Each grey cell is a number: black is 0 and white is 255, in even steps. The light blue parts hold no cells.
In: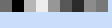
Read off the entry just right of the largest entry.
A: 151
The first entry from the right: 120

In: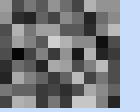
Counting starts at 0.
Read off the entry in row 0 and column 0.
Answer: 159
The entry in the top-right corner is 147
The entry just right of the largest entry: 177
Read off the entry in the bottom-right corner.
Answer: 36
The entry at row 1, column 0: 147
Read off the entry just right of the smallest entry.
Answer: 68
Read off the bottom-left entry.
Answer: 68
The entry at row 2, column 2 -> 119
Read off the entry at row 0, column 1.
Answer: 77
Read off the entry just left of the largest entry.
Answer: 89
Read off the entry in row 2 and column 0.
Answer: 77
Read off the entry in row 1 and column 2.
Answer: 36
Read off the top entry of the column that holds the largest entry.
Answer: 147
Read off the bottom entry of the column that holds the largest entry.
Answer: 119
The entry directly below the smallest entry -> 109
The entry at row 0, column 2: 119
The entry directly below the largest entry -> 58

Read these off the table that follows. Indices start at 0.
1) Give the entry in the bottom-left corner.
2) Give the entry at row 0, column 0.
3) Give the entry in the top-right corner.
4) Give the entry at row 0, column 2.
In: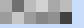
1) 156
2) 177
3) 188
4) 188

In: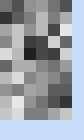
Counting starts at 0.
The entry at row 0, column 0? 115
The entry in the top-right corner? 81
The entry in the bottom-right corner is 197
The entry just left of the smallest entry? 185
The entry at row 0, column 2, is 146
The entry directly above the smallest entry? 62
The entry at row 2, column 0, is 164
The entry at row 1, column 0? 53
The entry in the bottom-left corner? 197
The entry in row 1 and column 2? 126

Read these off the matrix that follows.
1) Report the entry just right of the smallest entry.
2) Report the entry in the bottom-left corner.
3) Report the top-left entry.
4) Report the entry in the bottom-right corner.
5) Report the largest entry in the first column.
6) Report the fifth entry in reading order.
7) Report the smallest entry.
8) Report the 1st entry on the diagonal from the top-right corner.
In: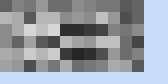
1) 46
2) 162
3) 99
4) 89
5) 182
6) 109
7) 37
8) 99

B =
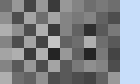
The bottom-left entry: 175
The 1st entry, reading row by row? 110
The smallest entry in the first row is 58
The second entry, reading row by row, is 152
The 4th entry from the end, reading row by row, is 77
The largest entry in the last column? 152
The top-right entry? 110
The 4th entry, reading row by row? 152
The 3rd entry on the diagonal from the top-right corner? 47
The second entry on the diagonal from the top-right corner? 98
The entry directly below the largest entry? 36
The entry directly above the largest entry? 58
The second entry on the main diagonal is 77
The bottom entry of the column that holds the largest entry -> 77

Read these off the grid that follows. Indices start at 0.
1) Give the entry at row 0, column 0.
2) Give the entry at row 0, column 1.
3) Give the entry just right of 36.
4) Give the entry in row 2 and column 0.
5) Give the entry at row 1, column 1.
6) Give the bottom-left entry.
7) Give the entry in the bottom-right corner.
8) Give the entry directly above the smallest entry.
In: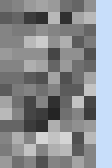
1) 123
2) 132
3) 112
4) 132
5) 101
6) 154
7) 132
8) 48

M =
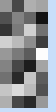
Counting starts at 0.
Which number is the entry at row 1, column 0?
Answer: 81
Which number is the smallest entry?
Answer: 19
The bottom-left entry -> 175
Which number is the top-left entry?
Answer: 152
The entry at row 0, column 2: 175
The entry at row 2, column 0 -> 52
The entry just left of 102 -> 131
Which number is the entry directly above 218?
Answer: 41
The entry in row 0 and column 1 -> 71
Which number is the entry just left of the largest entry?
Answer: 92
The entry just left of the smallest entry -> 102

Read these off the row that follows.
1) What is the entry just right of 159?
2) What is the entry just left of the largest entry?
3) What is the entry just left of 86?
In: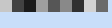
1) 86
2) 48
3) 159

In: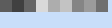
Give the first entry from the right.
111
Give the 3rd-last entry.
133
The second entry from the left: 64

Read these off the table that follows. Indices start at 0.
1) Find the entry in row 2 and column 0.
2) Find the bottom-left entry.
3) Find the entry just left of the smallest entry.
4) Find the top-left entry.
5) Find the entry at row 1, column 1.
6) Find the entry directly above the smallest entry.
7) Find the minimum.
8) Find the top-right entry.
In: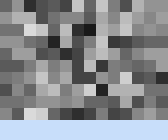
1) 114
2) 135
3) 46
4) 102
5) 178
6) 90
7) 25
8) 147

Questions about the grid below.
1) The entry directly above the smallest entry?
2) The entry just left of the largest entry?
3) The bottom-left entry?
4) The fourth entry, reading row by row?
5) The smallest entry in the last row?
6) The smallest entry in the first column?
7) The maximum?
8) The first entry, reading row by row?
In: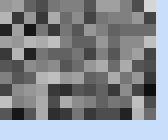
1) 57
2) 77
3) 86
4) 77
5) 23
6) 34
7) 213
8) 151

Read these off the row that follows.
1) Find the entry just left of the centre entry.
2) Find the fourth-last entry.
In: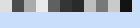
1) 96
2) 190
